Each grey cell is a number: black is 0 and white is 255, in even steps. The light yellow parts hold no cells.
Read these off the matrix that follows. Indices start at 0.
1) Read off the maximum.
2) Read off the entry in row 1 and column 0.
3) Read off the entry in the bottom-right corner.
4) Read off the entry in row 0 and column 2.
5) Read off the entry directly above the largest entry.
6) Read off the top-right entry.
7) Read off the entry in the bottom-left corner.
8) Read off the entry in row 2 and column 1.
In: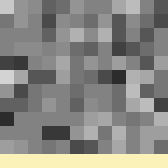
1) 211
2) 118
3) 109
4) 139
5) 65
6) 86
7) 158
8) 130
